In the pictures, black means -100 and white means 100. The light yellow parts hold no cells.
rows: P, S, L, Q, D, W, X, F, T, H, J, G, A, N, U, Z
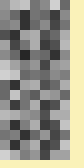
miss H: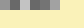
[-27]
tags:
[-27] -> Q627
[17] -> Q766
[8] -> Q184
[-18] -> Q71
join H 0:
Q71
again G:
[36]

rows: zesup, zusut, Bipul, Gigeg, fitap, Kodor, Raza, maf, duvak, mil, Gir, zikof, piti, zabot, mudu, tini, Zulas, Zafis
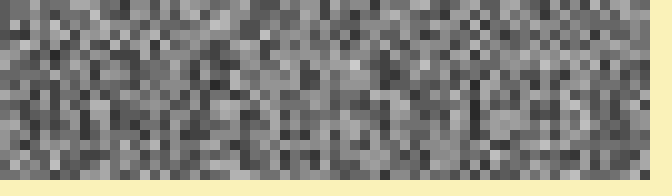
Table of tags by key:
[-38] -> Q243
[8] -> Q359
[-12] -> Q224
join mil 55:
Q224
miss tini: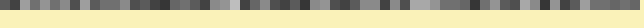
[-2]

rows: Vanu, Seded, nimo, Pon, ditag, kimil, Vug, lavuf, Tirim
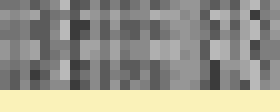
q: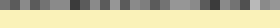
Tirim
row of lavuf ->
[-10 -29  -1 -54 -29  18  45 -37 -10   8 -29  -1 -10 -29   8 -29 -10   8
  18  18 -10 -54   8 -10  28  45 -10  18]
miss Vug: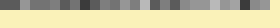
[-37]
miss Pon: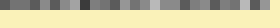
[-20]
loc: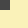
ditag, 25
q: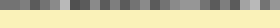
Vanu
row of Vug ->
[ -1 -10  -1 -29 -10  -1  45 -54 -37   8 -29   8 -29 -29 -10 -29  -1  18
  18  18 -10 -54  18  18  28  45 -29  18]

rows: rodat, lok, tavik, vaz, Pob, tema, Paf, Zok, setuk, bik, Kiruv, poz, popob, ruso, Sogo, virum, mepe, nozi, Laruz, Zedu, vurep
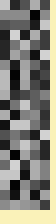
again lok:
[9]
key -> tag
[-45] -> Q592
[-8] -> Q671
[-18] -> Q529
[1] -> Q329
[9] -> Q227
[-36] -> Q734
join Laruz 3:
Q734
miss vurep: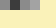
[18]
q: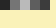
Pob
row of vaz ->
[-79  65 -79  36 -53]
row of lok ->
[  9   9   9 -97   9]
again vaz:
[-79]

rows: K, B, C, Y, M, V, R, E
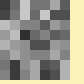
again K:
[-8]
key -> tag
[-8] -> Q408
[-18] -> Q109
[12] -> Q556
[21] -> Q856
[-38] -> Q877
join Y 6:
Q109
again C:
[2]
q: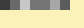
K
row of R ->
[ -8 -54  12  31 -38 -28  40]
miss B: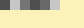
[-46]
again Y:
[-18]

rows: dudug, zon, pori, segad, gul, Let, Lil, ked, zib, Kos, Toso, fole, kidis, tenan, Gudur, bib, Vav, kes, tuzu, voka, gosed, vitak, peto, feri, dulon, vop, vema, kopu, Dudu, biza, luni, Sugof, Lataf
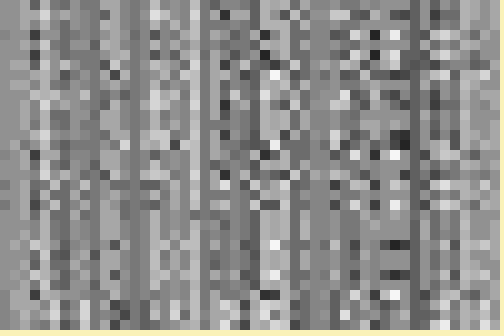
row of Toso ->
[ 14  14  31   4  67  14  31  14   4  -6 -25  40   4  -6  31  67  48  14
   4  67  -6  31 -62  14  31 -25  40  -6 -34  57 -15  14  14  57  48  -6
 -34  31  14 -15 -44 -25  -6 -52 -15 -15  31  14   4  31]
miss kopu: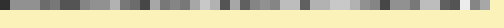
[22]
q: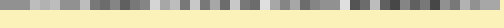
Kos

